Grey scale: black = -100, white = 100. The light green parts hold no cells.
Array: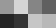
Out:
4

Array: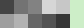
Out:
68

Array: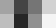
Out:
-8

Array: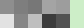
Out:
29

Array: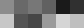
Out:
-80

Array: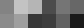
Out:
-8

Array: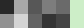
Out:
-2

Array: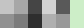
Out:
65

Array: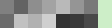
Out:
17
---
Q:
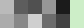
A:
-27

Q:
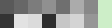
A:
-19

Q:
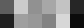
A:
59

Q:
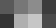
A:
-7

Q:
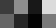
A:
11

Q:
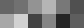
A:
-11

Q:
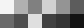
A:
38

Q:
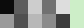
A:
-27
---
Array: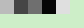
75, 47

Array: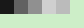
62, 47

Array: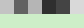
70, 53

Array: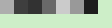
59, 36

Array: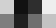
87, 64

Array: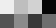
87, 65
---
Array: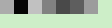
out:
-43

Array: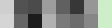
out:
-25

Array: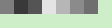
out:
43

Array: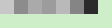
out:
45

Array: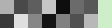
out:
-89

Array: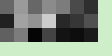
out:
-3

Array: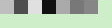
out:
33

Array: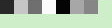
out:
-97

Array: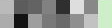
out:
-63
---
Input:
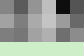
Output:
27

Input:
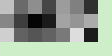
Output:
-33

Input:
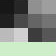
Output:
-53

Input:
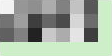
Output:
-73

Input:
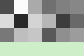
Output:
55

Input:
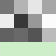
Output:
-34

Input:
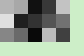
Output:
-93
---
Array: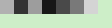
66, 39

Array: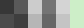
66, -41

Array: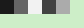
34, -80

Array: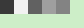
3, -55

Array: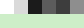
11, 100

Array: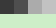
52, -55

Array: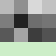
52, -31
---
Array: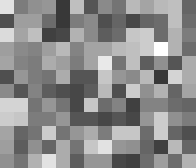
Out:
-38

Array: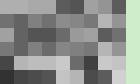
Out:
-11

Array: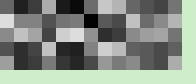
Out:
73

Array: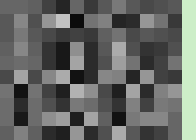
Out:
-31

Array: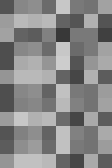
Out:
22
